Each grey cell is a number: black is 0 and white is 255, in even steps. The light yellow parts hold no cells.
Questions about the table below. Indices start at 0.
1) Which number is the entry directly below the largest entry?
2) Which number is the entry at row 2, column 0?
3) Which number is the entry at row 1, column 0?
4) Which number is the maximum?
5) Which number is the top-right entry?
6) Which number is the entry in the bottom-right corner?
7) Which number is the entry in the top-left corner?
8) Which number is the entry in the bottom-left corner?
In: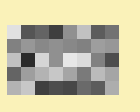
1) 165
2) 193
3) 129
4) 231
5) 114
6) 173
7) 225
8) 179

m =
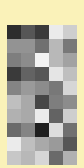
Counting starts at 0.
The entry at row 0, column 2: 58
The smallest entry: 31
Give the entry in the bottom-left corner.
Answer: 199
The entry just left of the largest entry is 140
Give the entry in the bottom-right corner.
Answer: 177
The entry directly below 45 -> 147
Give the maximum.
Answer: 243
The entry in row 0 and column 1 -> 86
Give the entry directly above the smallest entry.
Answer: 235
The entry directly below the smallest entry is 169
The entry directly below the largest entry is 86
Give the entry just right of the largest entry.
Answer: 184
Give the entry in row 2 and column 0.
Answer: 126
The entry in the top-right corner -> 206
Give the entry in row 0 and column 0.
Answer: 45

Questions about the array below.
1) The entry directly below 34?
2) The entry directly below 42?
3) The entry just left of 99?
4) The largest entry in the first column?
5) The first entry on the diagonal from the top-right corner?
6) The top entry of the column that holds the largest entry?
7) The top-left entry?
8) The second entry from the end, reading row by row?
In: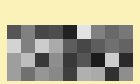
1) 93
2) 142
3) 112
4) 211
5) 120
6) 227
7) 85
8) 49

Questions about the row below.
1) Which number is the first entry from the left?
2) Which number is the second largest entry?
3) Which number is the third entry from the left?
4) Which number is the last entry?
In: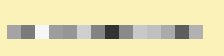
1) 164
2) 207
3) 246
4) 177

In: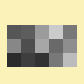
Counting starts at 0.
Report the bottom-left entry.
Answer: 43
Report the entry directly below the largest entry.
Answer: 105
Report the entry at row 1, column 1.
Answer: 78
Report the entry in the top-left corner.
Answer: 86

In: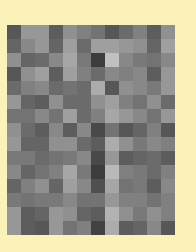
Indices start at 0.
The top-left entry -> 87
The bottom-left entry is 151
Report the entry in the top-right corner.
144
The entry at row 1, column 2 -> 151
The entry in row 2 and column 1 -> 101
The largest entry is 192
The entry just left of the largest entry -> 60
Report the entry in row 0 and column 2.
151
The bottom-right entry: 87
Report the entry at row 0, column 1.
151
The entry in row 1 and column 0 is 101
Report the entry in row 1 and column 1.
136
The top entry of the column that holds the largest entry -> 87
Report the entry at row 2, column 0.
144

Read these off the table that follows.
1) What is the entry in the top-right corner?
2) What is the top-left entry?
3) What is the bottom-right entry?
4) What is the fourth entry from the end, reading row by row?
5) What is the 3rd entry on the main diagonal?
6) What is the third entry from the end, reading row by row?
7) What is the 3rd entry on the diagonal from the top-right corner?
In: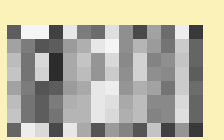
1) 57
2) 93
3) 57
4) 196
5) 217
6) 65
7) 143

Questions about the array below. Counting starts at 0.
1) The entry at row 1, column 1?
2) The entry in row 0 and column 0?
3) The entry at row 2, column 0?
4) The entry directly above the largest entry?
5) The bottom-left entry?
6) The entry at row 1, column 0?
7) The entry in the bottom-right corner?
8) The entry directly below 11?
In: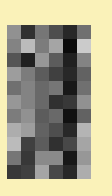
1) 187
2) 145
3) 85
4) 112
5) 56
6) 131
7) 173
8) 32

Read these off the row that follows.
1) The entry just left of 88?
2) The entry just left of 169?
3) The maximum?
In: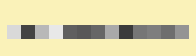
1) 95
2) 102
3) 232

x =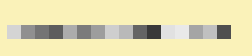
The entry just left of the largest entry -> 225
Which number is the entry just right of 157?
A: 206
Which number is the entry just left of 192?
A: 165
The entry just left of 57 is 100
